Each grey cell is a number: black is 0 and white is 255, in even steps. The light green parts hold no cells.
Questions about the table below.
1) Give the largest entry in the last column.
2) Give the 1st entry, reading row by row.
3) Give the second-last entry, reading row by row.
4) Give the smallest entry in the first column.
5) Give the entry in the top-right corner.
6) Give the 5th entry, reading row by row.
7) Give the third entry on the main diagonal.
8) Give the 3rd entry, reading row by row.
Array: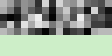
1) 185
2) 185
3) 185
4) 32
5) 157
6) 132
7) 18
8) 94

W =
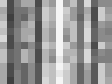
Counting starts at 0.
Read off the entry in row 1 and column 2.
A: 115
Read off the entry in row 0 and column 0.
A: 204
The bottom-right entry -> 167
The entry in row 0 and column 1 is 75
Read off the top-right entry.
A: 139
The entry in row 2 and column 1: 63
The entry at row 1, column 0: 167
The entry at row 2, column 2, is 115
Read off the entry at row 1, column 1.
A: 75
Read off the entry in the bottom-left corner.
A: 167
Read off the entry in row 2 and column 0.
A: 180
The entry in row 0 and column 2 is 127

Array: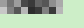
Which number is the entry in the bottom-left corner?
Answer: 199
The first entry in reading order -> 157
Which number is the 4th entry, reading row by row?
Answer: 73
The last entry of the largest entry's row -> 183
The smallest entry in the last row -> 45
